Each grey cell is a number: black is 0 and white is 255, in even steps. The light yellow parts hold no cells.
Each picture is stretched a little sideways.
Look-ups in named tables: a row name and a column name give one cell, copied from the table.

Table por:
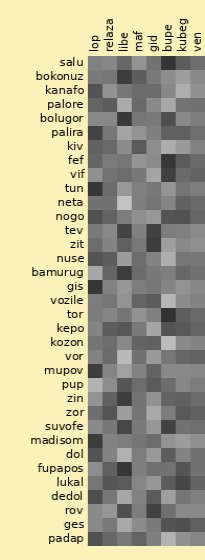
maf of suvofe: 121
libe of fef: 118
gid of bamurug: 120
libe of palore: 170
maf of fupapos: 126
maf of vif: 120
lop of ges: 137
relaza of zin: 96

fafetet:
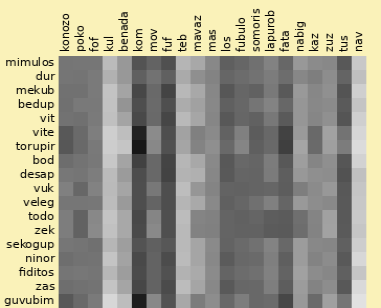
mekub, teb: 184
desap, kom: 77
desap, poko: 117
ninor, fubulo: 104
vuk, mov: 120
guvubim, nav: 225
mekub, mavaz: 168
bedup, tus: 90
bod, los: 88
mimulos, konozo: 117
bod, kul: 199
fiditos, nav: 197
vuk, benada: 165
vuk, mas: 132
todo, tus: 89
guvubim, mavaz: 124
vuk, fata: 93
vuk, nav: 197
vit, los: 88
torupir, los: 105
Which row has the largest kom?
dur

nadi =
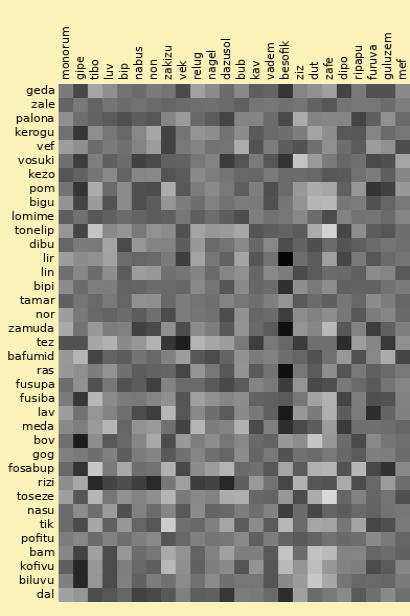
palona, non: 87
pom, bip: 140
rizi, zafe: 83
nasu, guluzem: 114
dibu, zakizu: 131
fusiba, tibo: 183
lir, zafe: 160
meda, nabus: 147
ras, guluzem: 106
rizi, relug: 61
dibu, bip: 73
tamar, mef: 102
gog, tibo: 109
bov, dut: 198
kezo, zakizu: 84
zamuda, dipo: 88
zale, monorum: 99
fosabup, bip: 169
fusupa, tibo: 81
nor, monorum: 157

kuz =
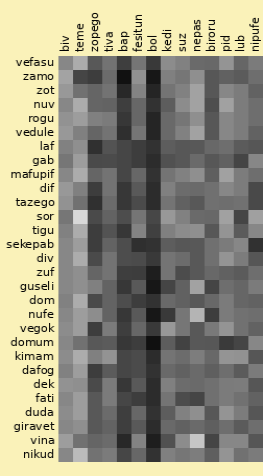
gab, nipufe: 135
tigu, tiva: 83
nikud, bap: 70
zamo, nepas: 143
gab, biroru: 87
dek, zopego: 74
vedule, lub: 124
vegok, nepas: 88
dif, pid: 135
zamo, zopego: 61
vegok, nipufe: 98
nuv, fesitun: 103
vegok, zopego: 61
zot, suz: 129
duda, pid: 148
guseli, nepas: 162
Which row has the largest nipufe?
sor

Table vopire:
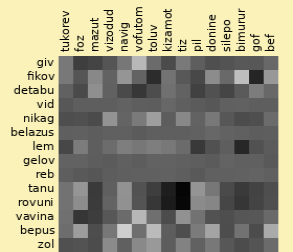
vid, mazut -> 94
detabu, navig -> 74
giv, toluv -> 107
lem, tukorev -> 71
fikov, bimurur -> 190
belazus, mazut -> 93
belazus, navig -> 96

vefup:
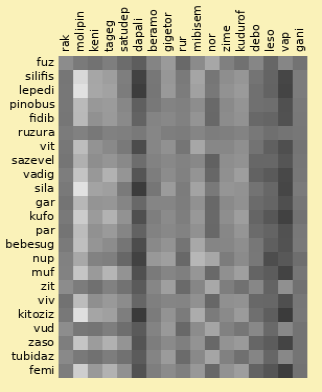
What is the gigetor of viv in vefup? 133
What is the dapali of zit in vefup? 90
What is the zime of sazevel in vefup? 142
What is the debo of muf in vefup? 100
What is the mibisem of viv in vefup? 145
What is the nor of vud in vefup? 165
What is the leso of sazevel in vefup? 103
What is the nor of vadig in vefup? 103
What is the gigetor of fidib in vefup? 136
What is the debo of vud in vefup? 136
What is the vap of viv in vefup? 79
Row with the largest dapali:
ruzura

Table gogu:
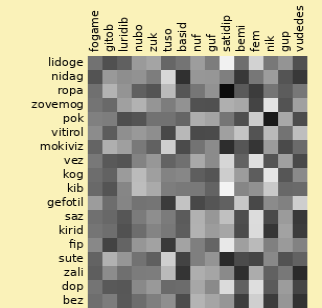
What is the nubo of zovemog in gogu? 178
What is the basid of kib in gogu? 121
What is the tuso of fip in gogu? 57
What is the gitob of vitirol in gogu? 92
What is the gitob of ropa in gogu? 179
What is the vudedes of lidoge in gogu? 80
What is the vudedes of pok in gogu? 76
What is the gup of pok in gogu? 168
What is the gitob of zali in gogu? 140
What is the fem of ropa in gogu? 60
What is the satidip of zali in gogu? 138
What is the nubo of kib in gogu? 189
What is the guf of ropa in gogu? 146
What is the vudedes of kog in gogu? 138
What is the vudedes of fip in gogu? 130
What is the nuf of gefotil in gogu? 72
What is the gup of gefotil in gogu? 129
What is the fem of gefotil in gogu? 72
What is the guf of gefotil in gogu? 85
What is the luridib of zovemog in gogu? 160
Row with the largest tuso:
nidag

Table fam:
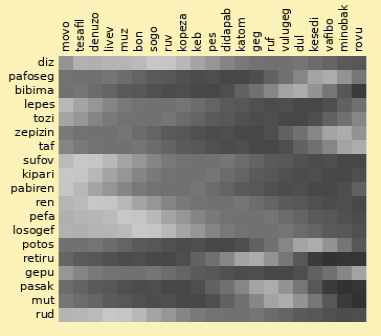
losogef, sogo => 197
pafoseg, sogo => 90
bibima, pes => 71
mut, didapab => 97
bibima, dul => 172
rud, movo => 180
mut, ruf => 163
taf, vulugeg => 78
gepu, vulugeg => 71
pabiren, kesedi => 72
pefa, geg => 113
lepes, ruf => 76
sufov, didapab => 117
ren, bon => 164
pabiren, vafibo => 71
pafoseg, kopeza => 80
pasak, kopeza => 71

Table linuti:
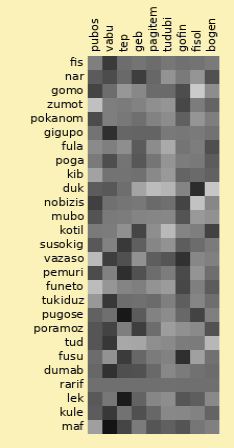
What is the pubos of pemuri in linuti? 76
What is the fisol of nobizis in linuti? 194
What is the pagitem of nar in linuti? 103
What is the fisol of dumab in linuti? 113
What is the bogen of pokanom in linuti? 126
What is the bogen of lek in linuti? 137
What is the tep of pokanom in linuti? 120
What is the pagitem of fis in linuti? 108
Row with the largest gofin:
poramoz

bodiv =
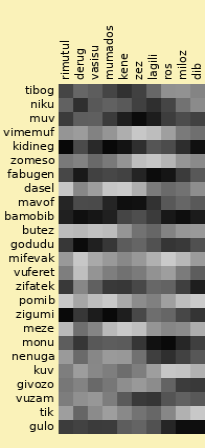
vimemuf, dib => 111
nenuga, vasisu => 135
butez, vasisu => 193
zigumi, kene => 30
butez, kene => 149
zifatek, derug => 135
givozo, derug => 131
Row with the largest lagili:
zomeso

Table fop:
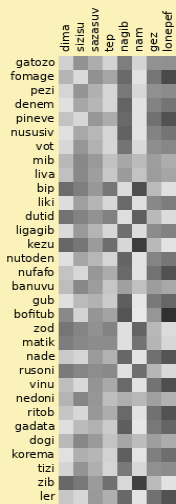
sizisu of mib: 136
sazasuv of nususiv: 183
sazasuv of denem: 182
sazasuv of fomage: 145
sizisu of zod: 132
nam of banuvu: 192
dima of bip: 108
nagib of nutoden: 100
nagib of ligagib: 110
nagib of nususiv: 98
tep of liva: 200
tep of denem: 213
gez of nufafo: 114
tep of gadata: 203
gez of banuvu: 157
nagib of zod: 223
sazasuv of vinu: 148
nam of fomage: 226
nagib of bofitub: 84

